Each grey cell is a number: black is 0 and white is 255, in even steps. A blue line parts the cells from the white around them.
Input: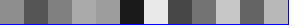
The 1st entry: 142
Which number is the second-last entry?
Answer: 99
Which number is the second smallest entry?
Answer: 71
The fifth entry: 157

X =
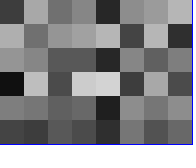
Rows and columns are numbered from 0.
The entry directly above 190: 134
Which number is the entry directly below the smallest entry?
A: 126
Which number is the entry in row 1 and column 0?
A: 175
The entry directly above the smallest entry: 149
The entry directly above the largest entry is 39
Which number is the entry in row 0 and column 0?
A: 61
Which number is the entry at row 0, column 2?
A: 112
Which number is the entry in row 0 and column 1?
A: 168
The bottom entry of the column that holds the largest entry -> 47
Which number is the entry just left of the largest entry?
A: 204
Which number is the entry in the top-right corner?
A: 182
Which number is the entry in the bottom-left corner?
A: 68
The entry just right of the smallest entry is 190
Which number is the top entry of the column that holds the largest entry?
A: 39

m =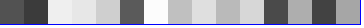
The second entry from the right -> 66
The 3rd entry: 239
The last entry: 166
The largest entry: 252

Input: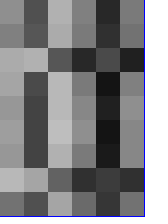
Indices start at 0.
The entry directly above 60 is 26
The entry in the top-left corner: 143
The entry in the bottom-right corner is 114
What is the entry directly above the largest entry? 184
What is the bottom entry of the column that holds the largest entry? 165
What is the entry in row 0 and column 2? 177
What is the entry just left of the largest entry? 67
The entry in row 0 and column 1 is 80
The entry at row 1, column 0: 128
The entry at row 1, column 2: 171
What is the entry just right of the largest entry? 143

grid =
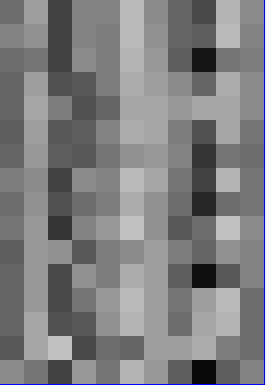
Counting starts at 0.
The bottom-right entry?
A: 131
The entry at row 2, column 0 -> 109
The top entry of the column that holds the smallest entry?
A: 73
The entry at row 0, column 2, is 66
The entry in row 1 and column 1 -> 145
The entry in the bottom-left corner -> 139
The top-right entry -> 139
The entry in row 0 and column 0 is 109
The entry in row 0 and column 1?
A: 158
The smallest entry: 9
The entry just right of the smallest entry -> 94
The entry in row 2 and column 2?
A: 66
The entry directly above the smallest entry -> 172

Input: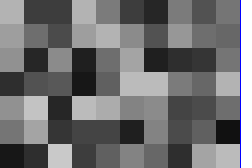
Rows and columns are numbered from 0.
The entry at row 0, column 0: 179
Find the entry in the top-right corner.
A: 117
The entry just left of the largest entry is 46
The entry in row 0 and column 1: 61
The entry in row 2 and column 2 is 139
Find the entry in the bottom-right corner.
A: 187
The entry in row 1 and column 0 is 158
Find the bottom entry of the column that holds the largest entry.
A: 201
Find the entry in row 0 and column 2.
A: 61
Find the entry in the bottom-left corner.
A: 23
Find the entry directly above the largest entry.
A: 53
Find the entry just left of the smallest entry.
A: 96
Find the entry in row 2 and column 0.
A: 145

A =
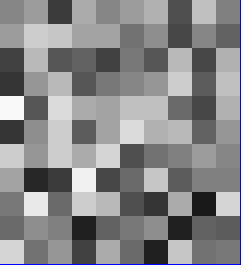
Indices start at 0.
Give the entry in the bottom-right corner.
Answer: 120
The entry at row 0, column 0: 134
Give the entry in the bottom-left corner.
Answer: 213
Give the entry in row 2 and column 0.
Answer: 65
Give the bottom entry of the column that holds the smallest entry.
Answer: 114
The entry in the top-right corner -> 128
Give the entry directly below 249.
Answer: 53
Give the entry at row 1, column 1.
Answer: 205
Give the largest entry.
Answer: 249
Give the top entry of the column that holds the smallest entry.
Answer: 192
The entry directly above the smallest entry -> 128
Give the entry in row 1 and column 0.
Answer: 156
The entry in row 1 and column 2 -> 198
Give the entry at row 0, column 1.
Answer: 156
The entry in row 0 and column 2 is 59
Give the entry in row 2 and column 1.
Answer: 185

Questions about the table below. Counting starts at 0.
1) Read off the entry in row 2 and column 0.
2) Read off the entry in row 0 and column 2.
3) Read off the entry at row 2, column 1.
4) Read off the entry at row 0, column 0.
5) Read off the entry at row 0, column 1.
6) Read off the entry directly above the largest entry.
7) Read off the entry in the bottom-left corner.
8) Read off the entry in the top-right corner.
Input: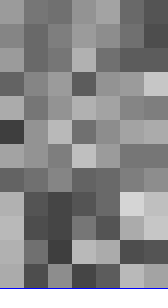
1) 155
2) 112
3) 105
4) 155
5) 118
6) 126
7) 171
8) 84

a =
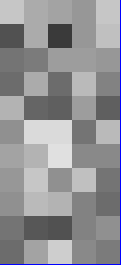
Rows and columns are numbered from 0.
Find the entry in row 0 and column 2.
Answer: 163
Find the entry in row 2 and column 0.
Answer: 116
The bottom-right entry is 123
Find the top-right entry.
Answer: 198
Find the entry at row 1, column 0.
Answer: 81
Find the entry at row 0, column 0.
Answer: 198
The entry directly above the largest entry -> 218
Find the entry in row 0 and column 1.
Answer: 171
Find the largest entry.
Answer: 224
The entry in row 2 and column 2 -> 157
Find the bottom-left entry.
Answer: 108
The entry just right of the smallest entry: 151
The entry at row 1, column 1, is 171

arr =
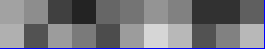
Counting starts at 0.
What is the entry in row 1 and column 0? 176
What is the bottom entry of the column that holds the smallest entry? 122
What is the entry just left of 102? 35
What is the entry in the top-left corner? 162
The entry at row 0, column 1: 141
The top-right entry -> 95

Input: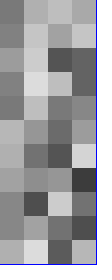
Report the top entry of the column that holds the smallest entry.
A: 169
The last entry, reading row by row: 183
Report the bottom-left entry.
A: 176
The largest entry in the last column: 212
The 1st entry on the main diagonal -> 121
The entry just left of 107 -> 150
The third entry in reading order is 190
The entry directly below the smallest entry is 114
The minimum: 60
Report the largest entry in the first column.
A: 183
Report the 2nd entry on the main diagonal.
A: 197

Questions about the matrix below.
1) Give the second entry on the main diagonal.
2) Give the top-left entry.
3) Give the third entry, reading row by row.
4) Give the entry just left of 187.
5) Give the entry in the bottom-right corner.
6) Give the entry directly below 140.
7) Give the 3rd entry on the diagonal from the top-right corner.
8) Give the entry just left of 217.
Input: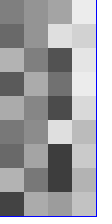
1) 148
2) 127
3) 164
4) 223
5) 194
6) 164
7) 127
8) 75
